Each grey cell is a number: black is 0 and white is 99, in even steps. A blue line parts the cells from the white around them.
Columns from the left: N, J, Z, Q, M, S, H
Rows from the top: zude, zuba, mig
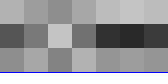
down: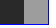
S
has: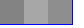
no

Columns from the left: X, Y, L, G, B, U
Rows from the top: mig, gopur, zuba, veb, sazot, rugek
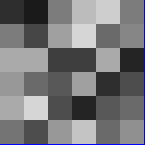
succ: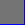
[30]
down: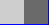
B
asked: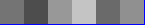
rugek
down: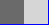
Y
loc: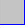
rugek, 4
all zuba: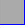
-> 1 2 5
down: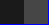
Y

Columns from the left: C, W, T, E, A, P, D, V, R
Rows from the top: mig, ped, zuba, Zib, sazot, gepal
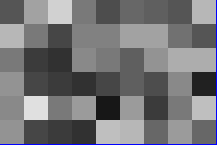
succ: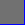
[33]
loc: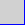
mig, 3
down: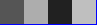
R

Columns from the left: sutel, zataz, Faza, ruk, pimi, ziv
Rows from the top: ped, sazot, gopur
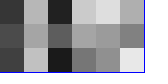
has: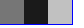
no
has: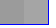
no
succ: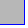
[13]
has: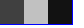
no

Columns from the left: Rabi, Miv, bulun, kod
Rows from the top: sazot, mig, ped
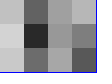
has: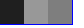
no
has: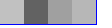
yes
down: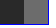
Miv

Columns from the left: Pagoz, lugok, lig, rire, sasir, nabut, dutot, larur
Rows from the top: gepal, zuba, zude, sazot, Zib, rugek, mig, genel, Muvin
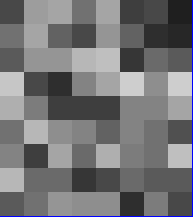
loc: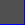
rugek, 8
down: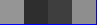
lig
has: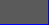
yes
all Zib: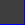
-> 3 4 5
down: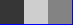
nabut
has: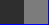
yes

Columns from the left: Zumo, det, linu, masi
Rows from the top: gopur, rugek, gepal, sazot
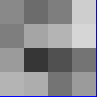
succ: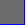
[49]
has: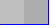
no

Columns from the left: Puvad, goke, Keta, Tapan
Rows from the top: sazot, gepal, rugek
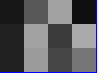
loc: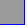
rugek, 2
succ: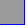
[27]
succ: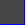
[46]
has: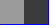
no
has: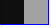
no

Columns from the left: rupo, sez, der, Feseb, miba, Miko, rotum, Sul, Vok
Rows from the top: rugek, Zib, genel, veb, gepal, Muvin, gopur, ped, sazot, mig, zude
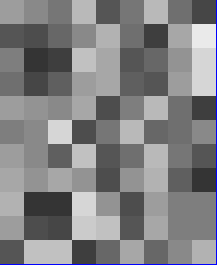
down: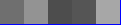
Miko
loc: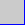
mig, 4

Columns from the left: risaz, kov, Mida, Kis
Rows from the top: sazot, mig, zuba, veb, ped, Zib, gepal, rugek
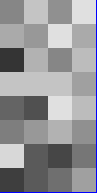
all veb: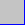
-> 1 2 3
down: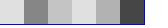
Mida
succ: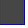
[46]

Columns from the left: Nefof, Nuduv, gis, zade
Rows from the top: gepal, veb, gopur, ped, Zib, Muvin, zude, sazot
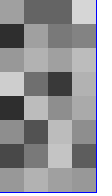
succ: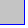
[36]
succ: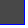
[47]

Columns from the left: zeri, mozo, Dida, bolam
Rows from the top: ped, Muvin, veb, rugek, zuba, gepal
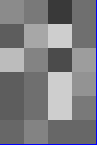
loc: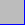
veb, 1
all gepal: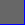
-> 1 3 4
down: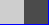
Dida

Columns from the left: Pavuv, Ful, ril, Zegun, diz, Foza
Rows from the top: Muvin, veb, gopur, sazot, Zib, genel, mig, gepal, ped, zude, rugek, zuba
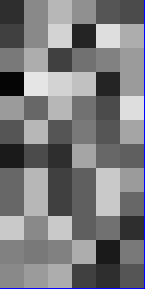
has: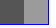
no
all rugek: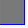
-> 2 6
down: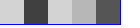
ril
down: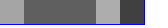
Zegun
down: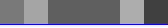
Zegun
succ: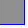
[33]

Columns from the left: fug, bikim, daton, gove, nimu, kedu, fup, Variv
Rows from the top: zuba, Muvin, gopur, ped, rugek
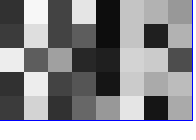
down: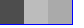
Variv
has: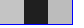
no

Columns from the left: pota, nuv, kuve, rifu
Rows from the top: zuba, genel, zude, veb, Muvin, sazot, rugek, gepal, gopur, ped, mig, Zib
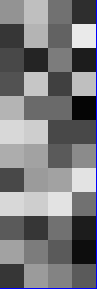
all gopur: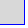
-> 1
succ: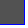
[77]
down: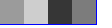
nuv
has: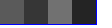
no
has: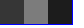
no
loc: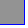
zuba, 1

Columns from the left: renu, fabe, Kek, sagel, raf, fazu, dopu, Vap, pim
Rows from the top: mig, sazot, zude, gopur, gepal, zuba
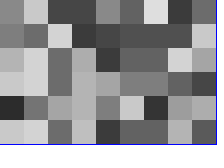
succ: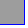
[67]
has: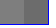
yes
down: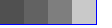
fazu
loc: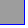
gepal, 8
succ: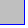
[23]
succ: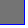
[64]

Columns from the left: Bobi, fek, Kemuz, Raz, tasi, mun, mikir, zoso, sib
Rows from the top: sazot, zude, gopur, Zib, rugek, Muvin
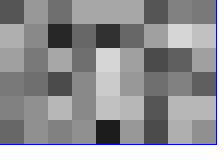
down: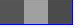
mikir
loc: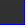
zude, 5

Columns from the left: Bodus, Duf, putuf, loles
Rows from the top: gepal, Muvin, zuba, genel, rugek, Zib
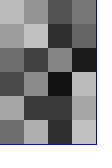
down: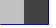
Duf
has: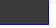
yes
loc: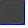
zuba, 2
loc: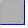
Zib, 2
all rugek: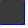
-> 2 3
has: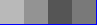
yes

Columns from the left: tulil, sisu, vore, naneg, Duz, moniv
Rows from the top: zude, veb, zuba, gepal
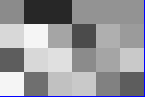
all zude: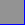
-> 4 5 6
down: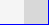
sisu
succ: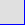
[54]

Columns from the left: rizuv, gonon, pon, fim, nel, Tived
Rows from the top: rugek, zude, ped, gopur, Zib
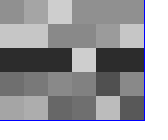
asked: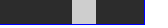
ped
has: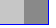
yes
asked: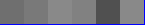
gopur
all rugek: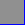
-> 1 4 5 6
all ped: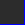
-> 1 2 3 5 6
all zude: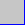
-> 1 2 6
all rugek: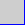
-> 3

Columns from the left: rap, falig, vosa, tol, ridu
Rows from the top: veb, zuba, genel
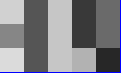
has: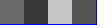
no
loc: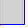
veb, 1
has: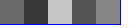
no

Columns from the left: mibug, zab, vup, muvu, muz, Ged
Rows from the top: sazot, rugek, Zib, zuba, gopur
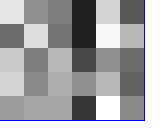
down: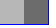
Ged
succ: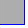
[56]
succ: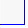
[71]
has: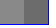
no
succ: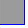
[64]

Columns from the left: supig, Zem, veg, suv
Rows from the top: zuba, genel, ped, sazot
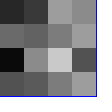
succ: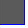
[48]
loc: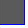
sazot, 2

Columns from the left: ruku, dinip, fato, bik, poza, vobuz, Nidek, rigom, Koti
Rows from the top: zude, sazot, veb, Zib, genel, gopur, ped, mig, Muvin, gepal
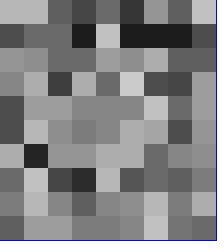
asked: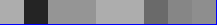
ped
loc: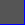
mig, 6
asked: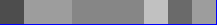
genel
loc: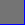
gepal, 8
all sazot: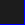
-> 4 6 7 8
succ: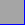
[30]

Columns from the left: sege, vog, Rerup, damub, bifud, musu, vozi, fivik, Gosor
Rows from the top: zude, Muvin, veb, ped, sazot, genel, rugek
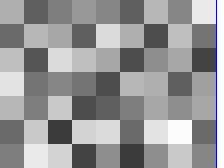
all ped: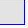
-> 1
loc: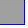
ped, 9
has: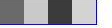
yes
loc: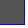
veb, 2
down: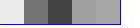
Gosor
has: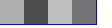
yes

